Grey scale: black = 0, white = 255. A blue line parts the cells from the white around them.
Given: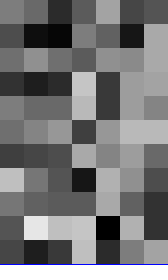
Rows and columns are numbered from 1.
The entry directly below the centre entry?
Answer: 169
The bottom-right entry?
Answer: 163
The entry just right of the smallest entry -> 177
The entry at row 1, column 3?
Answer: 43
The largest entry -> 230
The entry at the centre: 63
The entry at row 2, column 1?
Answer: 77
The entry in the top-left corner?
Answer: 125
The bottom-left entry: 70
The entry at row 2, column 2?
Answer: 14
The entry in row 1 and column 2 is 105
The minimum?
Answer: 0
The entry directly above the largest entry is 97
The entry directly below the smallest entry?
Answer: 43
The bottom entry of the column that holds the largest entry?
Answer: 30
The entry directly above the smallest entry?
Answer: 169
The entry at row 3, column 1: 111
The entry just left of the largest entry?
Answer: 84
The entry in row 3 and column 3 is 111
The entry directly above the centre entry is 185
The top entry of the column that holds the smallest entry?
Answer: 163
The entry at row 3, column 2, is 144
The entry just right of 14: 6

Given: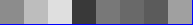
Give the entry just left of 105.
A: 120
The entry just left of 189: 140
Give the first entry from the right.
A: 160

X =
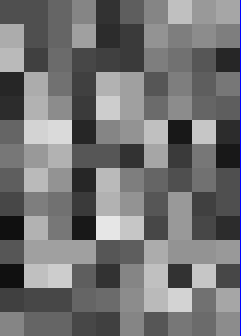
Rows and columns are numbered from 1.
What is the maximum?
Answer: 230
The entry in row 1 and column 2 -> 79
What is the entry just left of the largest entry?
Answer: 24
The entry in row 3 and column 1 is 186
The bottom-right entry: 140
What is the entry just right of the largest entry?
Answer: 198
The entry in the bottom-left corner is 133
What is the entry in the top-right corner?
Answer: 166
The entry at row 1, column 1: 79
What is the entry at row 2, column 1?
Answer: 172
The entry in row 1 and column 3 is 101
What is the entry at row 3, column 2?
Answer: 64
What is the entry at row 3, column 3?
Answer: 107
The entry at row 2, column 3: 101

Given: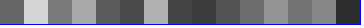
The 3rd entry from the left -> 121
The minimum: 45
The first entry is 102

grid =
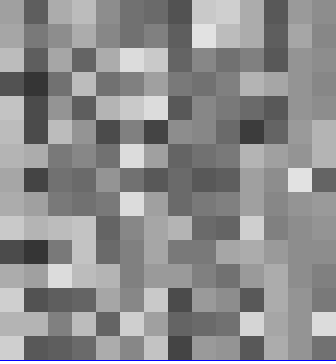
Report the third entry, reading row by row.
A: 172
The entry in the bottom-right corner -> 113
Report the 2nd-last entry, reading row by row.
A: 148
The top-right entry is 141
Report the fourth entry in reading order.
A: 188
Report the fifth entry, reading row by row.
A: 141
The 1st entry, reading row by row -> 160
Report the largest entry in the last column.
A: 220
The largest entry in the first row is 207
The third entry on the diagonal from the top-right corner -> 88
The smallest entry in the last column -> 100
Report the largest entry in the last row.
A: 207
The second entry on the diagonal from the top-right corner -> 166
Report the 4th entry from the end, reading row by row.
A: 88
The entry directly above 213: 88
